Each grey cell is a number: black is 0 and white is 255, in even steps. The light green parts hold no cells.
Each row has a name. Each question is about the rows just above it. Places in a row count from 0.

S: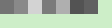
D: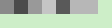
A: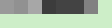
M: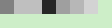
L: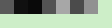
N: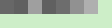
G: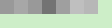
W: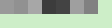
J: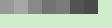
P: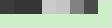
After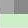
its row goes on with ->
[115 123  83  75]
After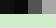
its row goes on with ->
[ 75 145]
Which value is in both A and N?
[145]
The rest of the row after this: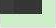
[203 197 129  75]
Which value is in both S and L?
[83]

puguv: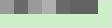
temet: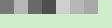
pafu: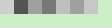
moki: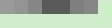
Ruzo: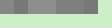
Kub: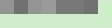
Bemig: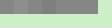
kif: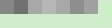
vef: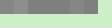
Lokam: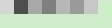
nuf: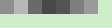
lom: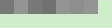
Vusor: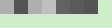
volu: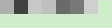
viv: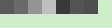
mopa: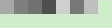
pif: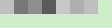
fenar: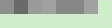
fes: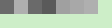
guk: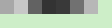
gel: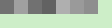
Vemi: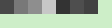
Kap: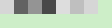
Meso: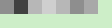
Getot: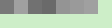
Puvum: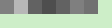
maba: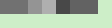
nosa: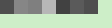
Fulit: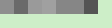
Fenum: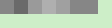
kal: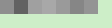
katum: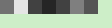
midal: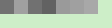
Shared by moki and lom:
[148]
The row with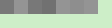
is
lom
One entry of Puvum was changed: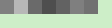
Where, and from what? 2, [98]
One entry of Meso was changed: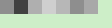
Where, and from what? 2, [183]
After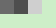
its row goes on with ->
[183 168]
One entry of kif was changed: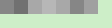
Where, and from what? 5, [142]

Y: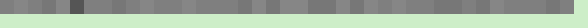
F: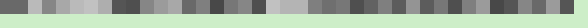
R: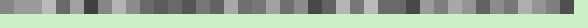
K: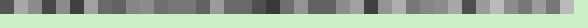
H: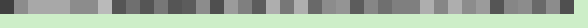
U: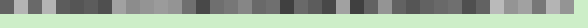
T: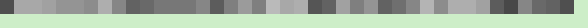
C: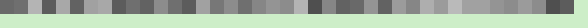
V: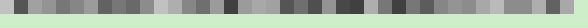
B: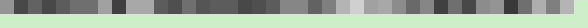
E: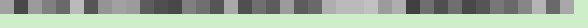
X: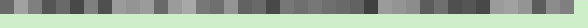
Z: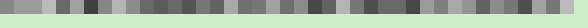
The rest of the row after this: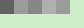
[186 161 161 148 140 155 140  79  92]
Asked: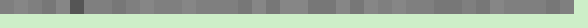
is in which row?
Y

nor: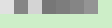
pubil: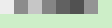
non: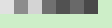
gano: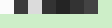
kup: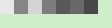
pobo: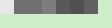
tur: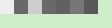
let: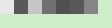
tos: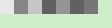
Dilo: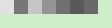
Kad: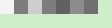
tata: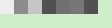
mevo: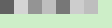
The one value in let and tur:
[89]
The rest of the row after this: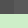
[133]
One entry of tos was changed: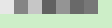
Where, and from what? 5, [97]
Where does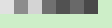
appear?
non

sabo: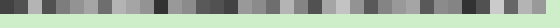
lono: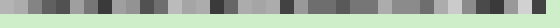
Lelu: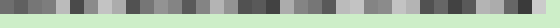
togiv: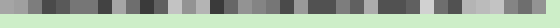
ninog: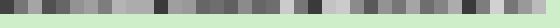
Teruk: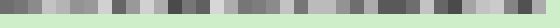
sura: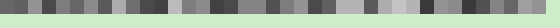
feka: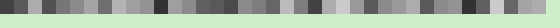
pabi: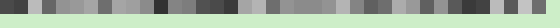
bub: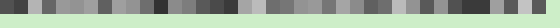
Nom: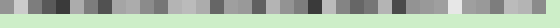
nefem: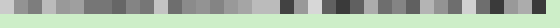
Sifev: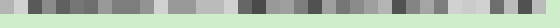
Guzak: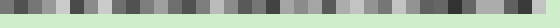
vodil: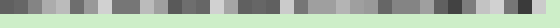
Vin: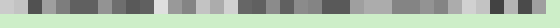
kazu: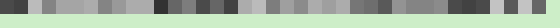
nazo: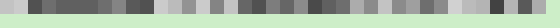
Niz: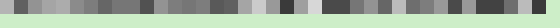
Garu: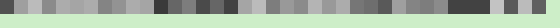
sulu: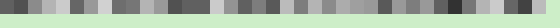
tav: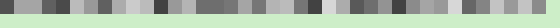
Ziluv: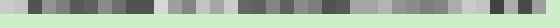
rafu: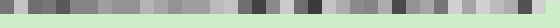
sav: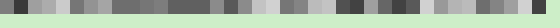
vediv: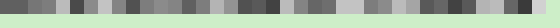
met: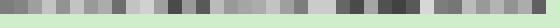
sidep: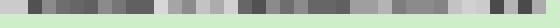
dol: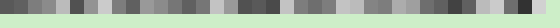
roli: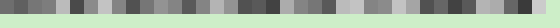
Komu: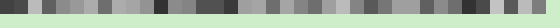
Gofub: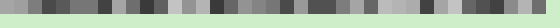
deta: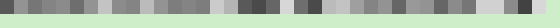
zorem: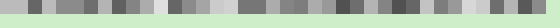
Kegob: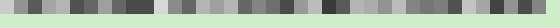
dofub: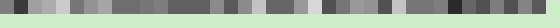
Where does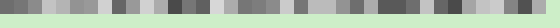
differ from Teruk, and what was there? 20, [195]
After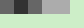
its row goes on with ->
[ 96  58 195]

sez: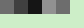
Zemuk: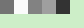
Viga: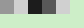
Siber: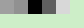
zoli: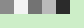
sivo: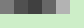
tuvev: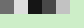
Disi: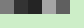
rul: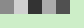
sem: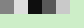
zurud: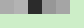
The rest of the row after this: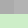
[ 43 151 165]
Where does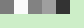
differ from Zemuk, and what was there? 0, [115]
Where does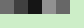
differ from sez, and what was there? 4, [109]
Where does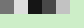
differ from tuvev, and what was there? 0, [109]

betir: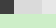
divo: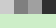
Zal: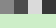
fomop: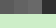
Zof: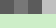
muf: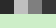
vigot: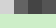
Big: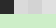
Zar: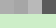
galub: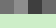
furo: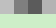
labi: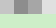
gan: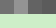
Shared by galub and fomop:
[105]
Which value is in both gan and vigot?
[99]
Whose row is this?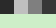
muf
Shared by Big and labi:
[224]
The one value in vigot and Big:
[211]

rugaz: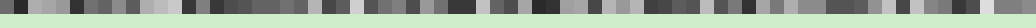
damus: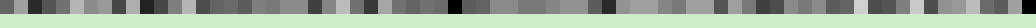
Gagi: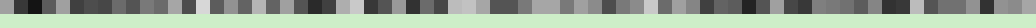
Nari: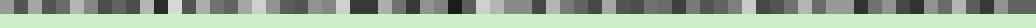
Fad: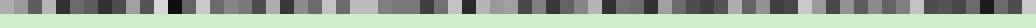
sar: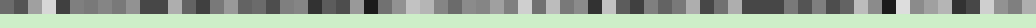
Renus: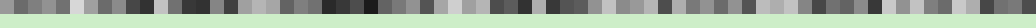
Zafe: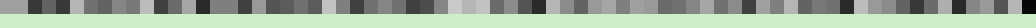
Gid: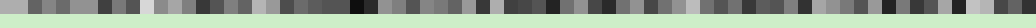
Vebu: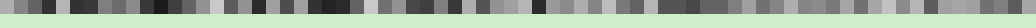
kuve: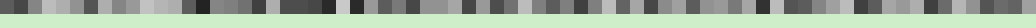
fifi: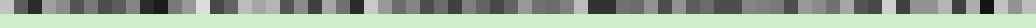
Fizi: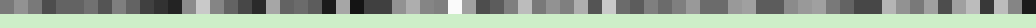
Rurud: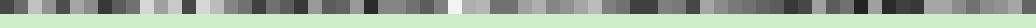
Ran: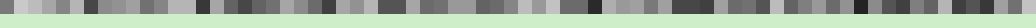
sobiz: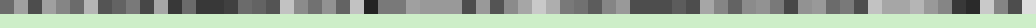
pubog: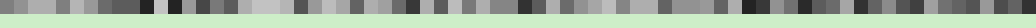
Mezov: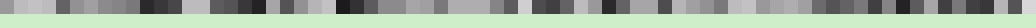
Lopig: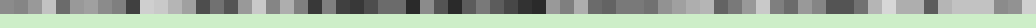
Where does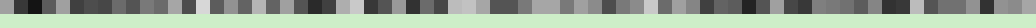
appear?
Gagi
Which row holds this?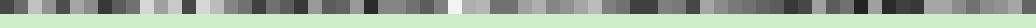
Rurud
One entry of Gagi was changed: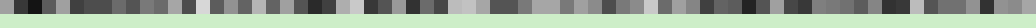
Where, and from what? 7, [71]
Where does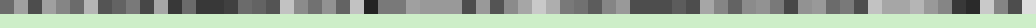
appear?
sobiz

